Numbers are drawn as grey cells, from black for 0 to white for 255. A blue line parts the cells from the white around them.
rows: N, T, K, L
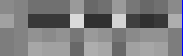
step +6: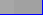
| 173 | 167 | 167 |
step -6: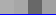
| 168 | 161 |  98 | 155 |
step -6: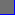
| 106 |

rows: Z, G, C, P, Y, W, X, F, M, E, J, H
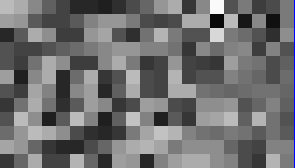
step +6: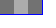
| 120 | 178 | 120 |
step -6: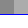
| 130 | 166 |
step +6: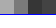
| 178 | 128 |  60 |  73 |

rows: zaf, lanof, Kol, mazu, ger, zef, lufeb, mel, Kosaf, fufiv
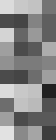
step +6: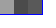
| 165 |  81 |  95 |
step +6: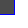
| 81 |
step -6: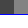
|  63 | 125 |

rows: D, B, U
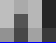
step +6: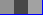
| 152 |  77 | 168 |
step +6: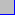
| 196 |

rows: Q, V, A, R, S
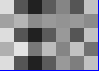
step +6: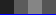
|  39 |  97 | 139 |  91 |
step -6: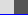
| 215 |  79 |

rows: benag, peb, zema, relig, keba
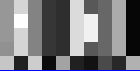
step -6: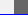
| 235 |  97 |
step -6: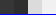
|  48 |  40 | 213 | 235 |

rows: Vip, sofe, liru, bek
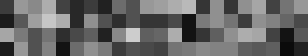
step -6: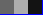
|  96 | 167 |  13 |
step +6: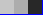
| 204 | 179 |  46 |
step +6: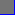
| 122 |
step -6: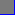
| 116 |
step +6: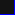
| 25 |
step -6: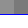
| 138 | 116 |
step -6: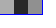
| 167 |  34 | 138 |

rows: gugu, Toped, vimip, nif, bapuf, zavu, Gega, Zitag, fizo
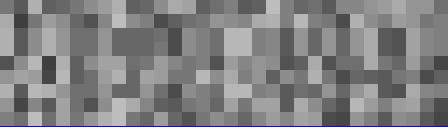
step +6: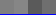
| 133 | 140 |  96 | 117 |
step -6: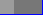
| 150 | 113 | 113 |
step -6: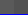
| 84 | 76 |
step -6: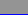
| 142 | 142 |
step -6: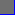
| 105 |
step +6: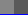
| 140 |  96 |

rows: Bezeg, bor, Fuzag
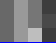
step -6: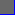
| 98 |
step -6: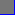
| 112 |
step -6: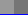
| 147 | 112 |

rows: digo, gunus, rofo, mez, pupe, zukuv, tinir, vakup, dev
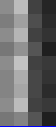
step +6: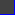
| 71 |
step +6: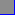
| 146 |

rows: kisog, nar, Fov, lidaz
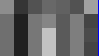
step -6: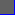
| 91 |
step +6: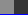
| 147 |  59 |
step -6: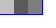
| 188 |  84 | 120 |
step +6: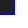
| 38 |
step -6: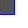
| 76 |

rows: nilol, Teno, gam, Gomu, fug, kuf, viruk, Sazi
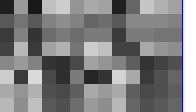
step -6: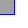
| 156 |
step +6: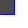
| 79 |
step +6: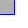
| 183 |
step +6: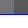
| 122 |  94 |

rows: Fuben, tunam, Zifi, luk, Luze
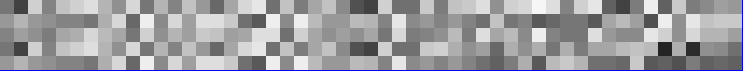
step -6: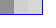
| 138 | 202 | 209 |
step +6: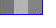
| 124 | 186 | 137 |
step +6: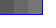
|  95 | 110 | 124 |
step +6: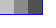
| 200 | 144 |  87 |
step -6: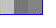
| 188 | 112 | 125 |

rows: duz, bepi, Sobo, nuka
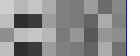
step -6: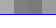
| 165 | 122 | 116 | 150 |
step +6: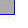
| 177 |
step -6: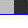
| 183 |  40 |

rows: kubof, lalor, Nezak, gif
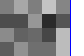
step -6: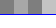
| 120 | 161 | 120 | 189 |
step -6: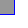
| 145 |
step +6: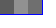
|  98 | 151 | 117 |
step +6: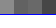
| 145 | 104 | 111 |  76 |

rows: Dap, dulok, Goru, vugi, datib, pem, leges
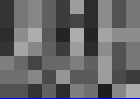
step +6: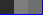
|  50 | 132 | 117 |
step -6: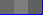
|  98 | 120 |  90 |
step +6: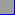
| 163 |
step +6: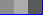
| 147 | 178 |  95 |

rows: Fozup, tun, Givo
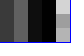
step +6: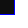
| 20 |
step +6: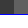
|  64 | 102 |
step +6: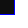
| 20 |

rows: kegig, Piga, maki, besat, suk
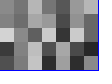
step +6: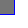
| 123 |
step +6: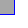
| 173 |
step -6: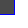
| 68 |
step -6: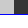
| 197 |  47 |
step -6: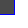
| 68 |

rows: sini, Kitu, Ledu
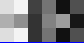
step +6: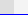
| 228 | 250 |
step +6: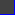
| 71 |
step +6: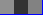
| 150 |  57 | 136 |

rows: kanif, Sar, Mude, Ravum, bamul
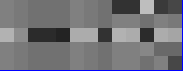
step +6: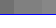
| 119 | 134 | 134 | 141 |
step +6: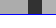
| 178 | 178 |  56 | 184 |
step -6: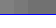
| 122 | 115 | 107 | 107 |
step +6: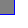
| 134 |
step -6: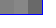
| 122 | 129 |  99 |
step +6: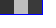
|  56 | 196 |  64 |
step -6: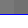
| 115 | 107 |

